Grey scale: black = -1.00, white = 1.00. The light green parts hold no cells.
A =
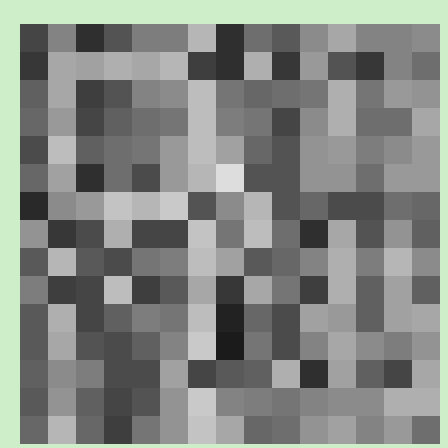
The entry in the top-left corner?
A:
-0.46
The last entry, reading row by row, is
-0.14
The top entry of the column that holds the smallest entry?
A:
-0.63
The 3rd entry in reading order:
-0.63
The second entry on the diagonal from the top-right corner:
0.03
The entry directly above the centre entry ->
0.09
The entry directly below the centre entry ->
0.26
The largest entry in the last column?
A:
0.37
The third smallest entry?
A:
-0.68
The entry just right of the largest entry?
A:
-0.35
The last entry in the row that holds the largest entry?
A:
0.20
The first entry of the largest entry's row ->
-0.19
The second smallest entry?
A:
-0.73
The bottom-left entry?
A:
-0.19
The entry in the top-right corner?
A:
0.09
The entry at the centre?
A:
-0.08
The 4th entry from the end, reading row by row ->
0.26
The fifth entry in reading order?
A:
-0.02
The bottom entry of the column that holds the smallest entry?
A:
0.31
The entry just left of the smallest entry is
0.58
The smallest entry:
-0.79
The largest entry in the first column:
0.15
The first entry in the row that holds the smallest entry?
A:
-0.30
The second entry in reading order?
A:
0.03

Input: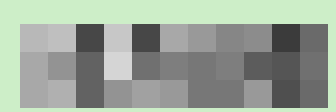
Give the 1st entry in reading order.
0.44
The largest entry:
0.67
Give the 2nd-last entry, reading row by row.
-0.38
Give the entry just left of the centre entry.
-0.12
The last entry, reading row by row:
-0.17
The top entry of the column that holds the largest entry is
0.56
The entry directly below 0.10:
-0.28
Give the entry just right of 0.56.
-0.44
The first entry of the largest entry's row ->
0.32
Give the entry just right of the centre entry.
-0.07

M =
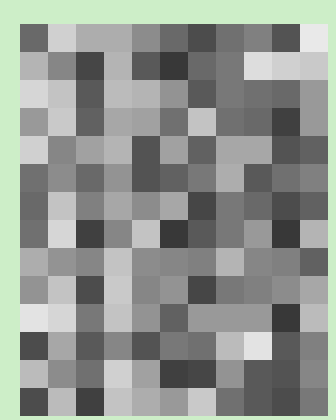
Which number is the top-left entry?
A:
-0.18
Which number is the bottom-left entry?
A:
-0.40
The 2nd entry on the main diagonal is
0.05
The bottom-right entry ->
-0.06
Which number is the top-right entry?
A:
0.83
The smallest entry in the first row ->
-0.40
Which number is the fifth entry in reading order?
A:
0.10
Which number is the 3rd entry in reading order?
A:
0.36
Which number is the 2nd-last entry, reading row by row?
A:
-0.40
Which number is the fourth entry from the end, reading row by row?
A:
-0.12
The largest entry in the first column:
0.78
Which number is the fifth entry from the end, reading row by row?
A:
0.58
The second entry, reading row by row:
0.63
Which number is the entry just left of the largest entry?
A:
-0.35
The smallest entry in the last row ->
-0.50
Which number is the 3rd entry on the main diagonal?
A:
-0.30

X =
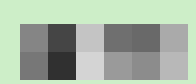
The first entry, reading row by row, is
0.04
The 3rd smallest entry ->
-0.18
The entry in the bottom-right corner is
0.44
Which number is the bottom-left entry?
-0.07

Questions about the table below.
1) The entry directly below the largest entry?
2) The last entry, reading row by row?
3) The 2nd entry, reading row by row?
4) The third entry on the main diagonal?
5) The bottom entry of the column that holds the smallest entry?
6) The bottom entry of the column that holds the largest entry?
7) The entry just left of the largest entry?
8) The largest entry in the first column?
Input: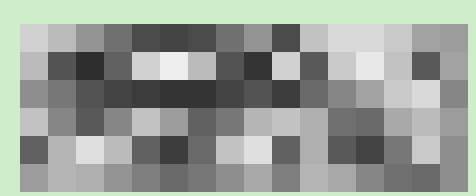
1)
-0.59
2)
0.11
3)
0.47
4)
-0.35
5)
0.37
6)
-0.18
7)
0.64
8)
0.64
